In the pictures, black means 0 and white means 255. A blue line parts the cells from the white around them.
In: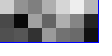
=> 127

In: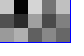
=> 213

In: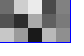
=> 235

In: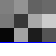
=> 98

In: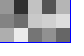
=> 194

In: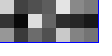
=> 80

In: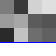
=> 210

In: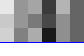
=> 165

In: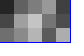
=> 125

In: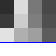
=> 120
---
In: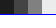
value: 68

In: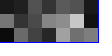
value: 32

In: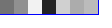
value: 144

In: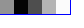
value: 3

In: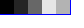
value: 36

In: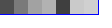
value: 122

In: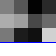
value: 86

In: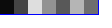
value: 68

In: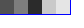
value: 125

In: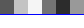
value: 195
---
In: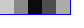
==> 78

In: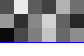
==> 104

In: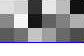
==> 106

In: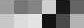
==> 74

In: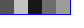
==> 109

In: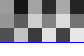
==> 66

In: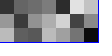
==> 116

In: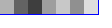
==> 144

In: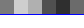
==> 47
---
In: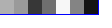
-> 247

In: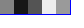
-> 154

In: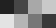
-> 227

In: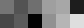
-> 167

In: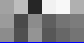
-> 248

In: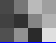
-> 65

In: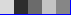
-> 134

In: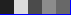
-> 104
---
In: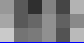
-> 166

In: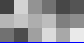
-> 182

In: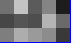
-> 71

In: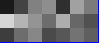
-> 213

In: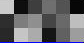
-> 46

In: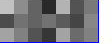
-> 76
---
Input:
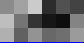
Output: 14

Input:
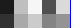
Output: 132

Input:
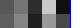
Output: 152

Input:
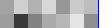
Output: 229

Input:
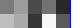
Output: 246

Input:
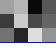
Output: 73

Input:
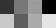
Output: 171
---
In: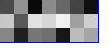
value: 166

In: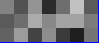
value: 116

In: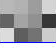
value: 205

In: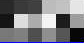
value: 7

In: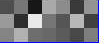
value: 126

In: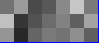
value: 95

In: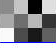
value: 96

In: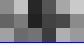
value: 154
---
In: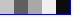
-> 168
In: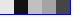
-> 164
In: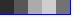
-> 114
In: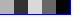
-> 103
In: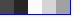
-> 161
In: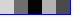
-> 110
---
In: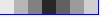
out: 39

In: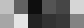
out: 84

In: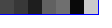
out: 97

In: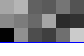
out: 90

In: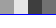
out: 113

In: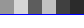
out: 193

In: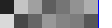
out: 94

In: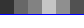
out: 197

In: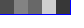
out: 207
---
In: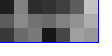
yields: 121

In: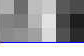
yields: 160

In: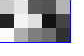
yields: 126

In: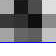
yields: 94

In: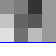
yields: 187

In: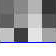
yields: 227
